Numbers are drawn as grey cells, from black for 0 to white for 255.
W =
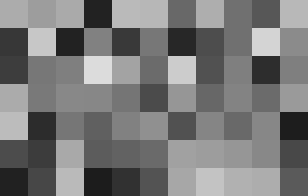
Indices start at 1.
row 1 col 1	172
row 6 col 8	157
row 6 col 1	76
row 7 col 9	177
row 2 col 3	34
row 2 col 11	139
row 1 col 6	183
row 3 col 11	127
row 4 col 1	171
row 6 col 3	169
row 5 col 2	44
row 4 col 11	154
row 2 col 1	55
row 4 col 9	131
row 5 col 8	133
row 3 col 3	127
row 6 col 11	72
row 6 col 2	60
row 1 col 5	186
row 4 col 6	75
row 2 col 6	119
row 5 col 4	96
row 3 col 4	220
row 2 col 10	212

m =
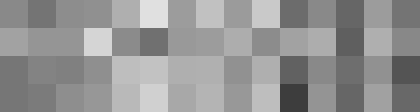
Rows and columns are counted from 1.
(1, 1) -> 137
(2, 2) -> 149
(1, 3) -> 141
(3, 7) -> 175
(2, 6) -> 112
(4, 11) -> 61
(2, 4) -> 213
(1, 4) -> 144
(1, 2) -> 116
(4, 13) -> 102
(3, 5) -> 190
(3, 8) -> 176
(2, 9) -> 173
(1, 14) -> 156
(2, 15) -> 136
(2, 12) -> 173
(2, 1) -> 162

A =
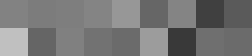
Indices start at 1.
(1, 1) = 130
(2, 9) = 107
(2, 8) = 111
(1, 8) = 64
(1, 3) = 126

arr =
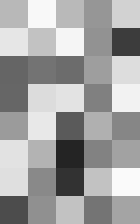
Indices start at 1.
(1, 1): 184
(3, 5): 221
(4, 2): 220
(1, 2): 248
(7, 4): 194
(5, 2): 232
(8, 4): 116
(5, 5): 134
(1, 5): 210
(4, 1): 102
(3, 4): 158
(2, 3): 245

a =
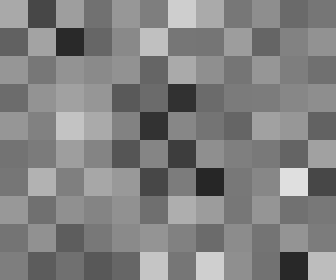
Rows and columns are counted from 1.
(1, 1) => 169
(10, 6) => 197
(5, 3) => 195
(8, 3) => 144
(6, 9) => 127
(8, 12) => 120
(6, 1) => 115
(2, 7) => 118
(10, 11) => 40
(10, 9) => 143
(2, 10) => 101
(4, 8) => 107
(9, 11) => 148
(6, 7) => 61
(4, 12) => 142
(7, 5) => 153
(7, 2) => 178
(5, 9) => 101
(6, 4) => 132
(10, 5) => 102
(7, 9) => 120
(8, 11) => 113
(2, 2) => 163
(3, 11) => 126
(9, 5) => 138
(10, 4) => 88
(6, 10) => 121
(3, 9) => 117
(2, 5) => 137
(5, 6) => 50
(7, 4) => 167
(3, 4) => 138
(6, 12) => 161
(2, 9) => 157
